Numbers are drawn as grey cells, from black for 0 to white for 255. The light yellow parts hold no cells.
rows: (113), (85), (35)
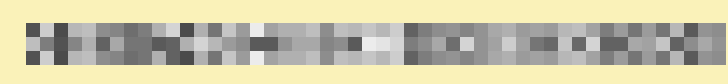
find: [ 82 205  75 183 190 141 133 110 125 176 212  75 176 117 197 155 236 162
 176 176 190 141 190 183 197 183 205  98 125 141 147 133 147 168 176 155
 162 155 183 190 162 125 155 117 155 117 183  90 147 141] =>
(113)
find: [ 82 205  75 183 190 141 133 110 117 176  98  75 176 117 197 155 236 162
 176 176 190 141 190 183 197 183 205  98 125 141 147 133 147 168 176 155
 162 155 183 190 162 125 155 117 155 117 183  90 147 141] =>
(35)

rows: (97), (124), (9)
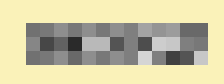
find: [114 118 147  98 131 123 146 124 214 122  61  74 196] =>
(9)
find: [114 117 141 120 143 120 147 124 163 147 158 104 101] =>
(97)
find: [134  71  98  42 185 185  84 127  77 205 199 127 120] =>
(124)
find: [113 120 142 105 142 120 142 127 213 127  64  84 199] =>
(9)

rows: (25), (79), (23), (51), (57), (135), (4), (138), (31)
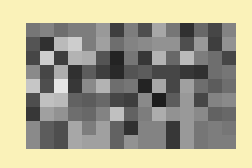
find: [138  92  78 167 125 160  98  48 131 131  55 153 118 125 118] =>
(138)
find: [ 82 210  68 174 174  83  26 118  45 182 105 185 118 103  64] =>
(23)
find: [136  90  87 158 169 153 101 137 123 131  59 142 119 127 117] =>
(31)
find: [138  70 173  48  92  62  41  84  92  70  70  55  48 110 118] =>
(51)
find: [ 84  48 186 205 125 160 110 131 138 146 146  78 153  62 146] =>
(79)

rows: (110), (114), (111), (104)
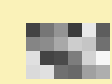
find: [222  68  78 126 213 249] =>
(111)
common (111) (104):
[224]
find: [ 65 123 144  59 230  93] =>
(110)
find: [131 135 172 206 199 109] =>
(114)

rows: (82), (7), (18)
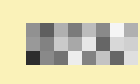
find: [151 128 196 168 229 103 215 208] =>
(7)
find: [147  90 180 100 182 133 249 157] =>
(82)
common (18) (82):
[137]
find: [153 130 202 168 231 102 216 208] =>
(7)

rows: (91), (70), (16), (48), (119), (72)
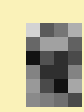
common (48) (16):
[47]
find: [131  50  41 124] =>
(48)
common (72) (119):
[74]
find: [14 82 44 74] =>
(16)
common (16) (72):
[74]

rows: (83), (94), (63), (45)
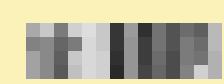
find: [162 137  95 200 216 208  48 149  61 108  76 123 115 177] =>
(63)

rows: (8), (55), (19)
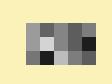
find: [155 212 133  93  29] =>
(55)
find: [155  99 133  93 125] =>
(8)

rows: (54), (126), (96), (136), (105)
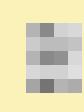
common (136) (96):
[216]
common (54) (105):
[180]
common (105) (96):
[180]

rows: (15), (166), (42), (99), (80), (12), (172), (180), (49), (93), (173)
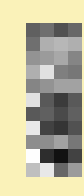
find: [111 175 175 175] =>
(166)
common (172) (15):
[96]
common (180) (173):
[232]
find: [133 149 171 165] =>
(80)

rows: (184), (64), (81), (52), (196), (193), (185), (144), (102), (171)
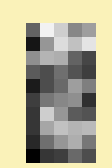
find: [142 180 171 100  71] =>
(81)
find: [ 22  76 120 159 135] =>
(196)

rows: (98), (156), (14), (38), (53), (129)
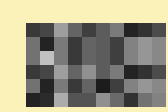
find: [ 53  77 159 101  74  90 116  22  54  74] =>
(98)
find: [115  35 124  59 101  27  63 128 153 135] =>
(53)

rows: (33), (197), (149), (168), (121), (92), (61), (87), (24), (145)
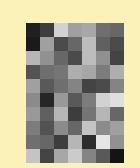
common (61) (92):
[153]
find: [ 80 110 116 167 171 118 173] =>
(168)
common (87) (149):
[103]
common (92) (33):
[210]

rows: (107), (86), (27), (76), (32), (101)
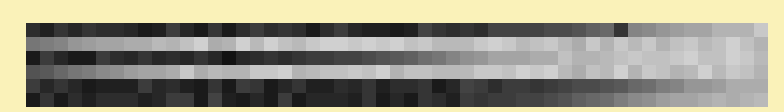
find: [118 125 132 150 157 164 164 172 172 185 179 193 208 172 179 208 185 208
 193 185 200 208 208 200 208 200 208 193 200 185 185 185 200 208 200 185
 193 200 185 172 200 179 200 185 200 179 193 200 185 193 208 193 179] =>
(86)
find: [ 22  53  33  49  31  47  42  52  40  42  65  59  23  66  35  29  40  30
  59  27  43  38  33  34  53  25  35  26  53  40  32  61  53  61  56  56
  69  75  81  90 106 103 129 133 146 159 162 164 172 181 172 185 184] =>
(101)
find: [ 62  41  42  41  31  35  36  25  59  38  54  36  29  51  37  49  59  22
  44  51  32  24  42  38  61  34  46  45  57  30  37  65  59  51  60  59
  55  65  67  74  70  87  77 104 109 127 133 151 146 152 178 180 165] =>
(32)

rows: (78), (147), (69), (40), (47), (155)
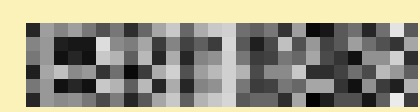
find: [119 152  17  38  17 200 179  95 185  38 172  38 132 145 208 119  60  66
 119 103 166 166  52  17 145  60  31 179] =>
(47)
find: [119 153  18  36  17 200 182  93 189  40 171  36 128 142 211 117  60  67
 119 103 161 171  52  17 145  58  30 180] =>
(47)
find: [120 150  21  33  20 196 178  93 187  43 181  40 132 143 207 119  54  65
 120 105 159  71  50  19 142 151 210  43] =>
(69)
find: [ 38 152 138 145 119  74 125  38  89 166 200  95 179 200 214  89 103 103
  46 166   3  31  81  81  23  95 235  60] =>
(155)

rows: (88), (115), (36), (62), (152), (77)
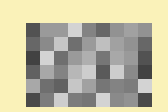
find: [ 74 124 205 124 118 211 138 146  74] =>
(77)
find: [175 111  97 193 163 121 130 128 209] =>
(152)
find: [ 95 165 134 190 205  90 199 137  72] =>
(62)
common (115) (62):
[138]
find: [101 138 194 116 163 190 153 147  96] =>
(115)

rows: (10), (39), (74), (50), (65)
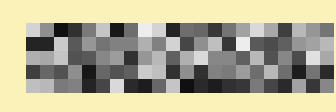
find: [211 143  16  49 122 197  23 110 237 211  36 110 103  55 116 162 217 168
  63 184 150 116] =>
(10)
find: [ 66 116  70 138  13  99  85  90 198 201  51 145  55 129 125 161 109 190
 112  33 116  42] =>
(50)
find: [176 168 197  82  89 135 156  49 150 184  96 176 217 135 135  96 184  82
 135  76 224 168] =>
(74)
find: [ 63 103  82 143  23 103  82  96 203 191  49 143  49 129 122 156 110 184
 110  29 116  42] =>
(50)

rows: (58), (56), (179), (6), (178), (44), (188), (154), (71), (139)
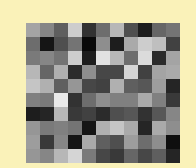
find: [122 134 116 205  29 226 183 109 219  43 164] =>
(179)
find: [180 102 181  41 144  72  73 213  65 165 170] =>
(6)
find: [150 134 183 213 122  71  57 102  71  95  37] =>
(139)
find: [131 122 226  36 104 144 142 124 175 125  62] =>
(44)

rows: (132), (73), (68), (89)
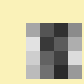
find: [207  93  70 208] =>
(68)
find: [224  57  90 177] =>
(73)

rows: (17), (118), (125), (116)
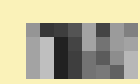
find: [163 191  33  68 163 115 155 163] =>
(118)
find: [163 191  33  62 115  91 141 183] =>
(125)
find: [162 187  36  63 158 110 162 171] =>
(118)
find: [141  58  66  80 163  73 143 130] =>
(17)

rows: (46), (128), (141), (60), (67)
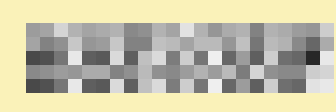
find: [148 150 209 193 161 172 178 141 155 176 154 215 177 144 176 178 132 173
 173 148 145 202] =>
(46)
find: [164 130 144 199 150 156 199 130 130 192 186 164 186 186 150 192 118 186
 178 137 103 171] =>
(128)
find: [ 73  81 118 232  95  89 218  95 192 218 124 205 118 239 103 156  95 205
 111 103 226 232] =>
(67)
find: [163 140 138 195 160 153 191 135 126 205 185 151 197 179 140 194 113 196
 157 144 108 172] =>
(128)
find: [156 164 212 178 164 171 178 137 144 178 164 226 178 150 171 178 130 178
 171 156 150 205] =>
(46)
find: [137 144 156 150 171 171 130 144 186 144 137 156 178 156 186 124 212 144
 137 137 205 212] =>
(60)

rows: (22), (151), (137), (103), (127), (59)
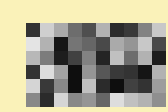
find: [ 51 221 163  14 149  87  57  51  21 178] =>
(103)
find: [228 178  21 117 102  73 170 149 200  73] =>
(151)
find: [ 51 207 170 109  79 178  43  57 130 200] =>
(22)

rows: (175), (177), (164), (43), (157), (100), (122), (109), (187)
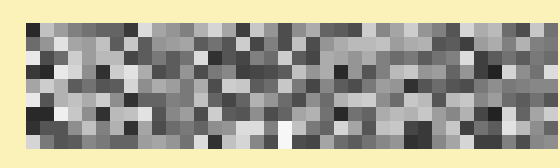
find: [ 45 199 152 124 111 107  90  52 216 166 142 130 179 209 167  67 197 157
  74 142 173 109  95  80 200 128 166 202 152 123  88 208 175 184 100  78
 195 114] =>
(175)
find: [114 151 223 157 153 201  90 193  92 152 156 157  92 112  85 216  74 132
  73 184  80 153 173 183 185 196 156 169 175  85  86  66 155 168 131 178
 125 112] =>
(177)
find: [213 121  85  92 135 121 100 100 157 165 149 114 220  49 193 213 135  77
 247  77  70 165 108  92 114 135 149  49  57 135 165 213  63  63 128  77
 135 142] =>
(187)
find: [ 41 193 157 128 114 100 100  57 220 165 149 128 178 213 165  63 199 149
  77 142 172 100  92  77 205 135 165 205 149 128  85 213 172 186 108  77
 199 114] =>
(175)

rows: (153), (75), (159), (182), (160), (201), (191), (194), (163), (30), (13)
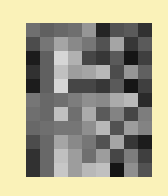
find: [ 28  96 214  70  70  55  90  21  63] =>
(160)
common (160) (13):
[21]
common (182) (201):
[184]
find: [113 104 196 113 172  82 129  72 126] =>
(191)

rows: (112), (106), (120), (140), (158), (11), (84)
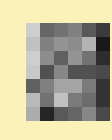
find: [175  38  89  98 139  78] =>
(84)
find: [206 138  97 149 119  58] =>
(120)
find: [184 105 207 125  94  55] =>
(11)
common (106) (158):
[128]

